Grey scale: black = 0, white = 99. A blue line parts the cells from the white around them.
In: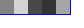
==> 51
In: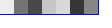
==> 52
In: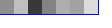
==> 63
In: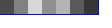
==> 50
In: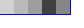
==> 61
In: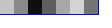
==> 53
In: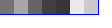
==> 45
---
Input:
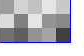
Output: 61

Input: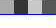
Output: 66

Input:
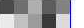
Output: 29

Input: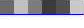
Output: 41

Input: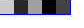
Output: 79

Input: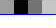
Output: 61
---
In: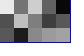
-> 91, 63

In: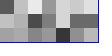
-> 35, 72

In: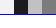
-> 94, 48

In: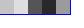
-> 76, 60

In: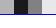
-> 70, 90

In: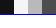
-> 7, 30

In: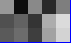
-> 59, 82

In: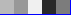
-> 72, 48

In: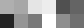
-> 68, 43
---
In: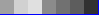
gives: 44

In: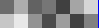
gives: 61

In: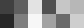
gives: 63

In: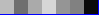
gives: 58

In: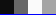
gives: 40

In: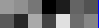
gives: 87

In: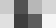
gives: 24

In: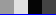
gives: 87

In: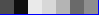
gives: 70

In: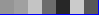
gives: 15
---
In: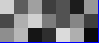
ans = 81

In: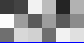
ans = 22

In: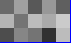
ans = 41

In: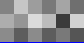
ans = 51

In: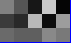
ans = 50

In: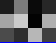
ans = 11

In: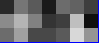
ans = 16

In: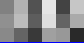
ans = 50

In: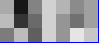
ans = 66

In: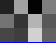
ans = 13
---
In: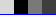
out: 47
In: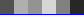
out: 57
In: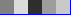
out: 18
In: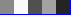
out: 31
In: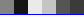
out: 91
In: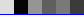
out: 58
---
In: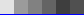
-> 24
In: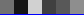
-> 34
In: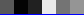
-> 45
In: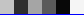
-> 3
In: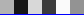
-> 97
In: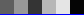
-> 89
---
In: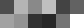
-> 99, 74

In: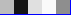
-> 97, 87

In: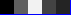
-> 94, 37

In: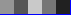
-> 78, 58

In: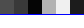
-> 93, 69

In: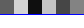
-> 82, 76
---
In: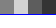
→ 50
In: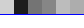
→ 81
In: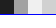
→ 12
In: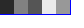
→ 16
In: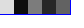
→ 86
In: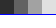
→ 18
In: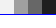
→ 94
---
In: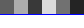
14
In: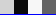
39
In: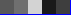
24
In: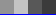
23
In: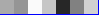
81
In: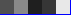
90
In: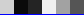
33
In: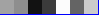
79
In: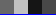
28
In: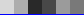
47
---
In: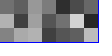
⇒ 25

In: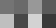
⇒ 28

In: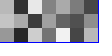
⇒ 66

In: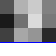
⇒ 44

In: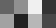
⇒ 13

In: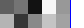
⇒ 21

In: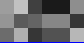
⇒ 35
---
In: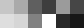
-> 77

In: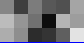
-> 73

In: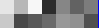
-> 89

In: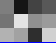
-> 45

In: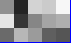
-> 89

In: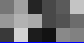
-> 59

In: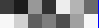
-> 23

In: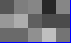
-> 59

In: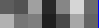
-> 36
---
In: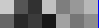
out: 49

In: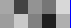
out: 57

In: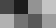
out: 11

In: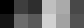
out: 74

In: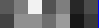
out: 49

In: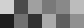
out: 47
